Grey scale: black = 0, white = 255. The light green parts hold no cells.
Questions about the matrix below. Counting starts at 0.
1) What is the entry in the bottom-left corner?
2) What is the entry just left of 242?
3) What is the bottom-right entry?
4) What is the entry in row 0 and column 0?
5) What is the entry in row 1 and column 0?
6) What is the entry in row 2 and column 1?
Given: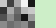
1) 139
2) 170
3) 81
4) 200
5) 52
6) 139

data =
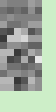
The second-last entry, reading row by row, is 158
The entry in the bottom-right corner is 143
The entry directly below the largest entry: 128
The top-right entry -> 143
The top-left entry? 143
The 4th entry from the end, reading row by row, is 85
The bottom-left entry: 171
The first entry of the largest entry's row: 171
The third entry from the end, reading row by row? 114
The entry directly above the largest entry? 143
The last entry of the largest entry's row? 230
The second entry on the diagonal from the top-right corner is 143
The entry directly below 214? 128
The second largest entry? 214
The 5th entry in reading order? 158

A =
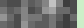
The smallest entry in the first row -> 62
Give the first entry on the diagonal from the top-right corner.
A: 76
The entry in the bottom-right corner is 76
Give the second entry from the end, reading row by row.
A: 62
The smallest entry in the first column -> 92
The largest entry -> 194
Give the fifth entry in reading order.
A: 92
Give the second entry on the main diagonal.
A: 92
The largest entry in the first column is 148
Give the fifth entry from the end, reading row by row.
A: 92
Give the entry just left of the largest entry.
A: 132

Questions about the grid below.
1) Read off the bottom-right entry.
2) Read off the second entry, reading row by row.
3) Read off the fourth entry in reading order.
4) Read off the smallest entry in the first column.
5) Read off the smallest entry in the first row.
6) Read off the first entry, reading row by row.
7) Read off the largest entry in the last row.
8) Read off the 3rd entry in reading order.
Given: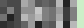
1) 184
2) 73
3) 169
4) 47
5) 35
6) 88
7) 198
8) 73

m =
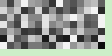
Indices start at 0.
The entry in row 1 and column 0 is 214
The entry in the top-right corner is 95
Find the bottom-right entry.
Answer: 13
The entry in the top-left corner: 161
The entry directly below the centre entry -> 67
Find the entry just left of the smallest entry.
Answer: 188
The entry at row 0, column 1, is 67
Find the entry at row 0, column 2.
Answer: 174
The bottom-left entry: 243
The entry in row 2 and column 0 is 95
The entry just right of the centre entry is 161
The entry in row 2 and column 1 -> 188
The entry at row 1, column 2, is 200

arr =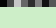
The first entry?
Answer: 4
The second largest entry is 129

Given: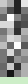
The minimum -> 22
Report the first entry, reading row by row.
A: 202
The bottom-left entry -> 118
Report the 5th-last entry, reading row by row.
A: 176
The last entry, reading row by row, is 176
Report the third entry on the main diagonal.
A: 132
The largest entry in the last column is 229
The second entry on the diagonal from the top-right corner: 35
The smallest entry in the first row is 35
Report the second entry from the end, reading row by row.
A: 132

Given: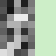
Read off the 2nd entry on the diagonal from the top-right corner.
109
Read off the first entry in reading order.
72
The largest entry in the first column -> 222
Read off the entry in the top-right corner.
121
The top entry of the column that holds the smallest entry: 31
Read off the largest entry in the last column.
178
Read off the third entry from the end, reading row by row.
72
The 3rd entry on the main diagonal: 234
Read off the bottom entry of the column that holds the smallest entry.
206
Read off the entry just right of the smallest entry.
135
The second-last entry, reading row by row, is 84
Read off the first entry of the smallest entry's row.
84
